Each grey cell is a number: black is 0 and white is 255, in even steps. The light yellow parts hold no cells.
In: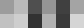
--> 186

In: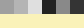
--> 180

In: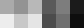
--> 147

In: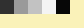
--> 154

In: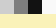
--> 126

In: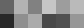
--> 179

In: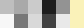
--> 169

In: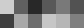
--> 96
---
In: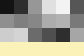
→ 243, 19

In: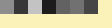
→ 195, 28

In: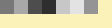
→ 227, 46

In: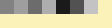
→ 195, 26

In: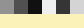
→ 239, 17

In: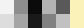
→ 243, 11

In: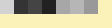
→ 210, 33
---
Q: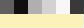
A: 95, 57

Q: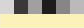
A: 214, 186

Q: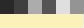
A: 41, 148

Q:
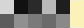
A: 214, 137

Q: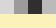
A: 215, 186

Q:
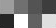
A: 157, 223

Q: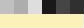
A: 192, 48
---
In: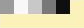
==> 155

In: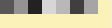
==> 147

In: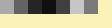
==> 99

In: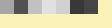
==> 166

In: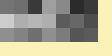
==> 117

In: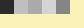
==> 170

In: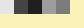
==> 123

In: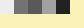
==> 115

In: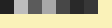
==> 71
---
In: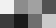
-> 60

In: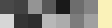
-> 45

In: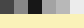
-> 70

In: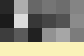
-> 33

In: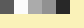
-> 90

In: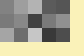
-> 65

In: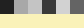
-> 57
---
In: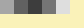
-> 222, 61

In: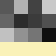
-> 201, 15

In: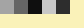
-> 199, 15

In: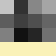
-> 196, 17

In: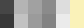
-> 235, 56

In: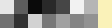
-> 242, 10

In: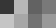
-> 197, 54

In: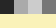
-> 204, 38

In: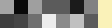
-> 236, 9

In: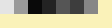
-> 228, 9
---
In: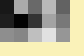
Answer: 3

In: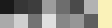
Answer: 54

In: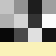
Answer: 211

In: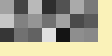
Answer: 129

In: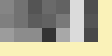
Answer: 114

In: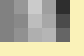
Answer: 137

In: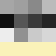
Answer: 86

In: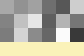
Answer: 193

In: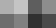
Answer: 196
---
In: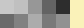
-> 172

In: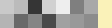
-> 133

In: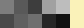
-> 111

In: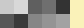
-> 134

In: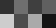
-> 170

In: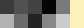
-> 35

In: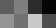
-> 202

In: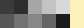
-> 135

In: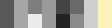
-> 235
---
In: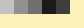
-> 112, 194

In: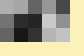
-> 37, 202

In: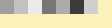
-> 118, 235

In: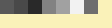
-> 130, 242

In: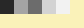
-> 108, 242

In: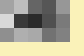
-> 42, 216

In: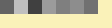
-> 155, 191
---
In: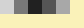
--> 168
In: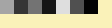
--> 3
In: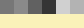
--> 179
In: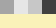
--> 64
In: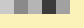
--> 161
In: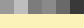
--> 57
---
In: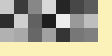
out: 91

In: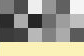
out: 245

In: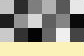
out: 231

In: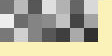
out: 216

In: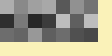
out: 115

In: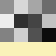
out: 108
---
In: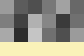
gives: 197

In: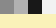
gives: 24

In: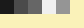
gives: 102

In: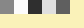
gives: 47

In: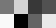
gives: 100

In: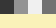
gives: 240

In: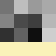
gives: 15

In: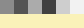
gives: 171

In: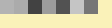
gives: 66

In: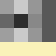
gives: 150
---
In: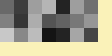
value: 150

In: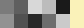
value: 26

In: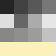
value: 230

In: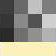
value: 207

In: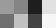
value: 225

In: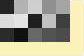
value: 63

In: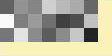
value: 193
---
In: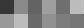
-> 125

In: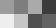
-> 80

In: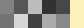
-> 172

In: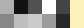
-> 156

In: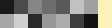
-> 62

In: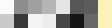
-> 21
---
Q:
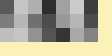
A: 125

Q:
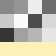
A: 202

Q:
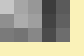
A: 143

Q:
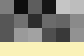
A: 86

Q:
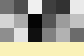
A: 212

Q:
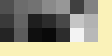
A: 58

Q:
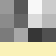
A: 139

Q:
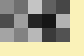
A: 76

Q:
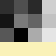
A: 21
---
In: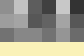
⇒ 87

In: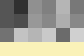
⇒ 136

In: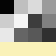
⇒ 128

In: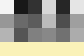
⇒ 159

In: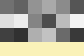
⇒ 243

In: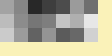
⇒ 231
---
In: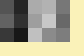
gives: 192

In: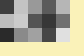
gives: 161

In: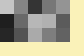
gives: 170

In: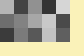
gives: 88

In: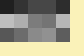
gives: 138

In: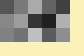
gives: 191

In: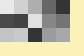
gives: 52
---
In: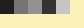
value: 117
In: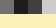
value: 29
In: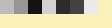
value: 150
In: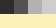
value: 83
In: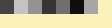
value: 195
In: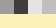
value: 62
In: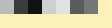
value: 59
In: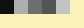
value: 174
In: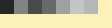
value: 131
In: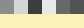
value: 213
